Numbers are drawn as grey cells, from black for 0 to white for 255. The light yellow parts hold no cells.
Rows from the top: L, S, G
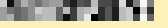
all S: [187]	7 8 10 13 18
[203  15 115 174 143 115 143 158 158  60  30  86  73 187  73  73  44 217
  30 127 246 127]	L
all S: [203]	6 14 19 21

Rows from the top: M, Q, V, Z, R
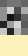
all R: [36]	2
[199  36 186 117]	R
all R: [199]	1
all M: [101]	1 4

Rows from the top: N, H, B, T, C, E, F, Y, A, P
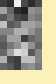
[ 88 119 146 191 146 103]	F
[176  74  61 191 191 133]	A
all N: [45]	2 5
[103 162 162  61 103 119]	E

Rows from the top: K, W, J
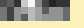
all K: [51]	3 9 10
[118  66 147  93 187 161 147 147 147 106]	J
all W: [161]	4 6
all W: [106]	10
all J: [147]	3 7 8 9

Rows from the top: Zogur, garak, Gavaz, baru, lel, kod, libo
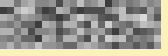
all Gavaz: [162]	2 4 11 13
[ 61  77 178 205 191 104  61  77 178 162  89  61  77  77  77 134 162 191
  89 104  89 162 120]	garak
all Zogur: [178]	1 2 5 15

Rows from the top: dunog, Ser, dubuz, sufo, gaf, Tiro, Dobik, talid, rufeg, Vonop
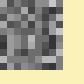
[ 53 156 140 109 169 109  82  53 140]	Dobik
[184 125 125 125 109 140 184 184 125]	rufeg
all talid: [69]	4 7
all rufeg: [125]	2 3 4 9

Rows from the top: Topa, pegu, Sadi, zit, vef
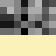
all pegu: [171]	5 6 8
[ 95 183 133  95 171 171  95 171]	pegu

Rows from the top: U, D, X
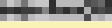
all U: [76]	13
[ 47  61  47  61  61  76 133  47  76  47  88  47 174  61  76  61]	D

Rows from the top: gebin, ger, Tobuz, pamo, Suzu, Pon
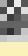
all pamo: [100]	1 2 3 4
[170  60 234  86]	gebin
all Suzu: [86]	1
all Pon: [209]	2 3 4

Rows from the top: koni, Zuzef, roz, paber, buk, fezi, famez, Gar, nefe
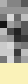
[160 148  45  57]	fezi
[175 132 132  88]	koni
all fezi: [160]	1
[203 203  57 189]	Gar
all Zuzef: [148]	1 2 3 4
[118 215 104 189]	roz
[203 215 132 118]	famez

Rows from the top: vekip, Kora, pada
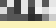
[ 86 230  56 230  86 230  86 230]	vekip
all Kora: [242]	6 8
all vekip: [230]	2 4 6 8
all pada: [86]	2 3 4
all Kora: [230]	4
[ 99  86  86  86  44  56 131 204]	pada

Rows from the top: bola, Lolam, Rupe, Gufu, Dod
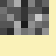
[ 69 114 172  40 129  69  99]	bola
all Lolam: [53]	4 7

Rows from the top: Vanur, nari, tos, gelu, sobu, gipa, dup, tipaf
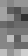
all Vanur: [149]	1 3 4
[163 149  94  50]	tos
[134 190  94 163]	gipa

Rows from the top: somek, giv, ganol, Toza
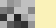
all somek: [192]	1 4 5
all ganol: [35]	3
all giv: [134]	5

